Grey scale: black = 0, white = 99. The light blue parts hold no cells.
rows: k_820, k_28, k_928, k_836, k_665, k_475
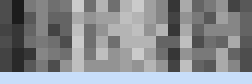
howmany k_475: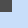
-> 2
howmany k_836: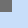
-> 5

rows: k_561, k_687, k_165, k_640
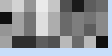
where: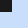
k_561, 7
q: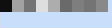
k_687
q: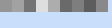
k_165

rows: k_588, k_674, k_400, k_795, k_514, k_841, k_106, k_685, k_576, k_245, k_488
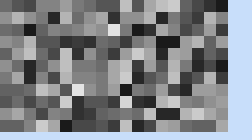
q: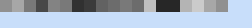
k_245
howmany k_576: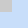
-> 2

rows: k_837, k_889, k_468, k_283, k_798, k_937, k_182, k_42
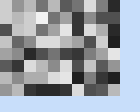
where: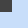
k_798, 6
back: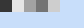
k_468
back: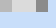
k_283

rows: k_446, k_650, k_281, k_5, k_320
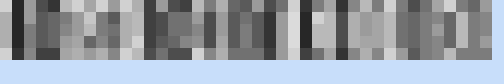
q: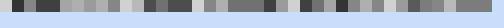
k_320
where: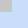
k_650, 8
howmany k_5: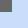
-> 6
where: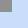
k_5, 17

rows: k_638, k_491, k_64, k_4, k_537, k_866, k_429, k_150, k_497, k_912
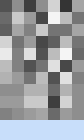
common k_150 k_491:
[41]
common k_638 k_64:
[64]
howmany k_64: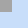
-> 2
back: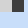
k_497
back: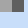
k_64
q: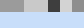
k_497

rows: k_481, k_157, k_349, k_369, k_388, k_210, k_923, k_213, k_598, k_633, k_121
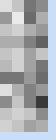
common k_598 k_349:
[76]
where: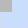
k_210, 1
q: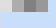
k_213
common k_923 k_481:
[46]
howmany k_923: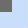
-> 1

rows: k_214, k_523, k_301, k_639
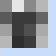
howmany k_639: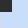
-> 1
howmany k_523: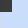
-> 2
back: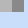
k_214
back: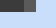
k_523
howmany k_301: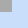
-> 1
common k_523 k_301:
[23]
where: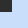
k_639, 2

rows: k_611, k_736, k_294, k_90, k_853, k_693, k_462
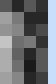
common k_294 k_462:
[52]
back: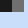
k_693
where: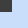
k_462, 4
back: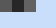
k_853
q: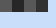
k_611
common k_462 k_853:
[15]

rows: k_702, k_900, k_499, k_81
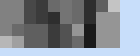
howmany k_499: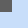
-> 2
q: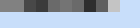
k_702
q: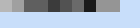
k_81
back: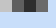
k_702

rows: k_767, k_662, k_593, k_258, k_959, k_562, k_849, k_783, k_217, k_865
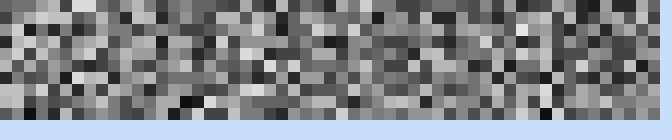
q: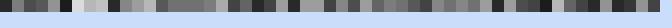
k_849
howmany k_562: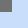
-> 7
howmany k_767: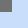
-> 7
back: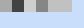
k_783
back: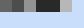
k_662
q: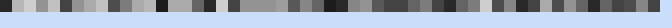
k_258
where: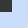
k_849, 53

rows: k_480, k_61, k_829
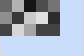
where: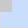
k_61, 3
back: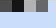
k_480
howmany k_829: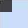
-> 3

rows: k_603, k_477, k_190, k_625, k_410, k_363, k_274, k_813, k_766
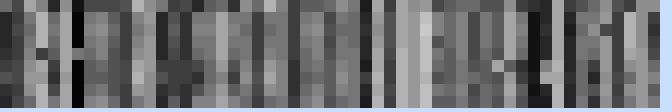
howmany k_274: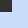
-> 4
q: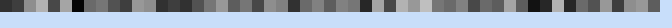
k_813
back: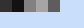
k_190
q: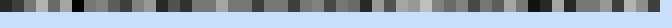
k_477
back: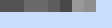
k_603
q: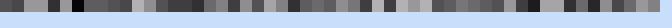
k_274
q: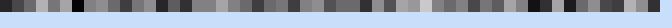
k_190

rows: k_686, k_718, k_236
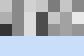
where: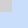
k_686, 3
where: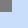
k_686, 5
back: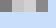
k_686
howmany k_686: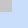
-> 3
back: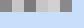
k_686
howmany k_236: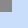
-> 1

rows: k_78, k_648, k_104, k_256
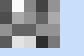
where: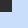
k_256, 4
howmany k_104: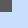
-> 0
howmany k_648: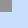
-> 1
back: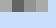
k_648

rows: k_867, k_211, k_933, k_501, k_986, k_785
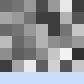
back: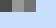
k_867
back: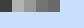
k_933
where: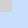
k_785, 5
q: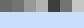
k_933
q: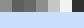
k_986
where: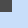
k_867, 4

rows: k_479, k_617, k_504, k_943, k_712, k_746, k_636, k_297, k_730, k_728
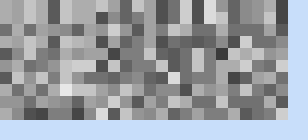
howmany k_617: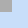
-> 4
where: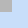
k_943, 7
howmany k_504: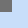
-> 7

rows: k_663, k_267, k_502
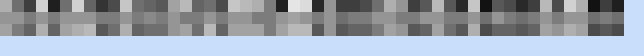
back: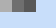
k_502
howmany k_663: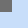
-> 5
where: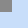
k_267, 13
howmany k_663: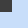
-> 6
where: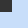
k_663, 9

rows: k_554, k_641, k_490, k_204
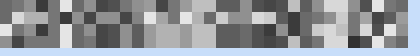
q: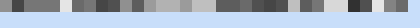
k_204
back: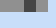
k_641
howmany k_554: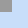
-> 2

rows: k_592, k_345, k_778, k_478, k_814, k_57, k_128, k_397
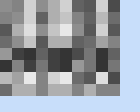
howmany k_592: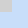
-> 3
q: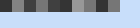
k_57
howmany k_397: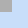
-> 5

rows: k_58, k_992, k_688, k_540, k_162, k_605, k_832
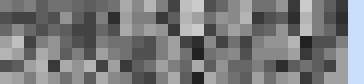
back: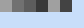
k_605
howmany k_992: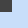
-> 3
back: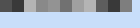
k_992
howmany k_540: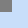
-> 5

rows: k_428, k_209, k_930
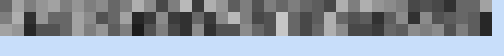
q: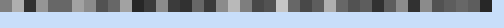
k_209
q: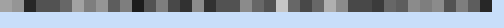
k_930
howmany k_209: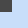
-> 2
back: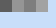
k_930
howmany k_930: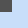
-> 7
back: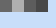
k_209

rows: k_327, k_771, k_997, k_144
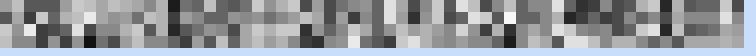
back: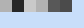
k_327
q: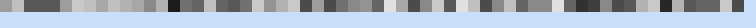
k_327
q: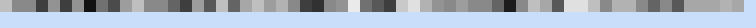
k_144
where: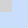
k_997, 39
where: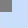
k_997, 50

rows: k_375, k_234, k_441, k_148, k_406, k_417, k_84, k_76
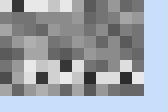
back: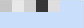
k_84
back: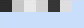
k_84
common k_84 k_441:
[64]
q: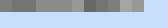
k_234
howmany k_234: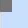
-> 3

